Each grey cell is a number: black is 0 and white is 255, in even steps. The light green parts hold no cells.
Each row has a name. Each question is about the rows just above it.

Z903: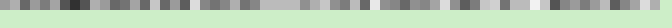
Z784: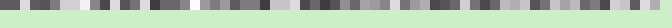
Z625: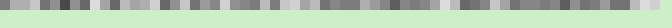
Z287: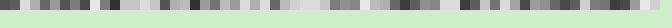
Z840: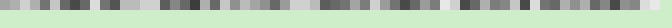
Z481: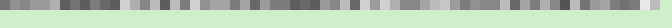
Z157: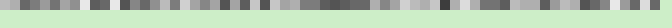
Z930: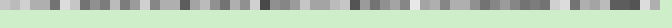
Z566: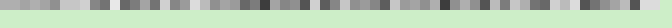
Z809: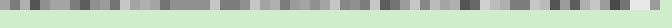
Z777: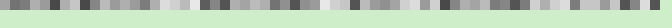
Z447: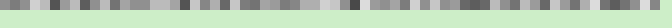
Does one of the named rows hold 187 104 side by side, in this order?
yes
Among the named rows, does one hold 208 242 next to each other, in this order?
yes
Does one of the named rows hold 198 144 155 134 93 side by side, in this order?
yes
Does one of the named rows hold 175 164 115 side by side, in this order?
yes
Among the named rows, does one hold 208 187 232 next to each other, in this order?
yes
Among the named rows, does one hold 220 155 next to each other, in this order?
yes
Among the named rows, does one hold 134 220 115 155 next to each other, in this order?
yes

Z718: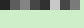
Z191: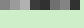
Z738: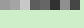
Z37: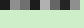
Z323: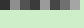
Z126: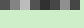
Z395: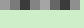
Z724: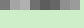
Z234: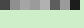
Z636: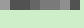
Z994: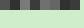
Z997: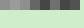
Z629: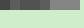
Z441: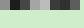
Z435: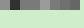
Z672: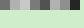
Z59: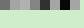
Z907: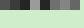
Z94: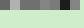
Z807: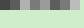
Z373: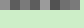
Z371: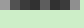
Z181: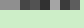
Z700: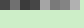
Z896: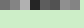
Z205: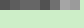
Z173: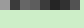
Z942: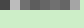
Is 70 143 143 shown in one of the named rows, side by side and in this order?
no
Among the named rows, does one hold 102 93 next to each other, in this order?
yes
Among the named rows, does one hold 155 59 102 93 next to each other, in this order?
yes
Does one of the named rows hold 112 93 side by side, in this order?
yes
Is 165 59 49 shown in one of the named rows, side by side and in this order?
no
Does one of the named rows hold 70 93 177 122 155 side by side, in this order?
yes

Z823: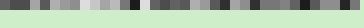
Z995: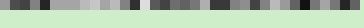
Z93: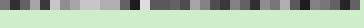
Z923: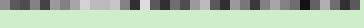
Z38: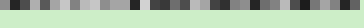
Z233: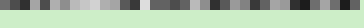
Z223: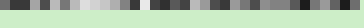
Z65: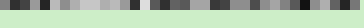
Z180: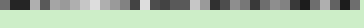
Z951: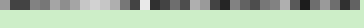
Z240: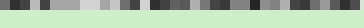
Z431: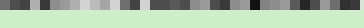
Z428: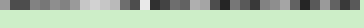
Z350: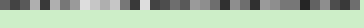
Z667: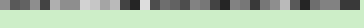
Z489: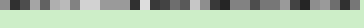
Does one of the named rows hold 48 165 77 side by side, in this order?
yes
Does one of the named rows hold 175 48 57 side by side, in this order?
no
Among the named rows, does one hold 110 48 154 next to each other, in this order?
yes
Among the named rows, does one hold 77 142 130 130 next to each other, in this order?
yes

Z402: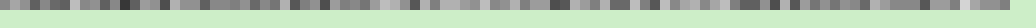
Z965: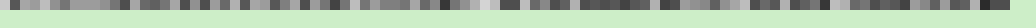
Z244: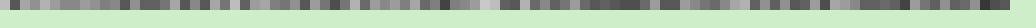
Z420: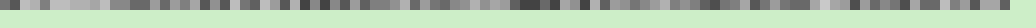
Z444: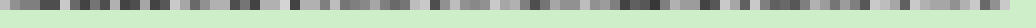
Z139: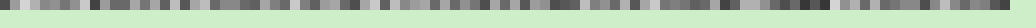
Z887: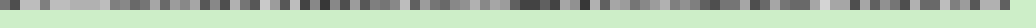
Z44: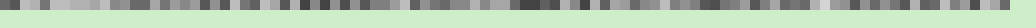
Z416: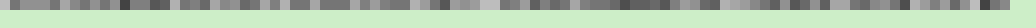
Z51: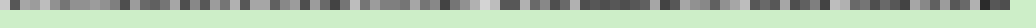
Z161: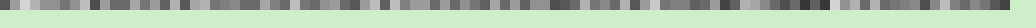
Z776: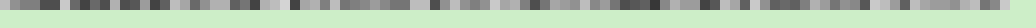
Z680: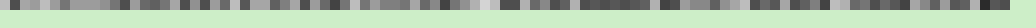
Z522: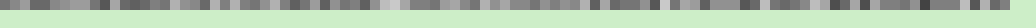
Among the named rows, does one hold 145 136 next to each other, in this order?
yes
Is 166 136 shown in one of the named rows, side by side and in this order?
yes

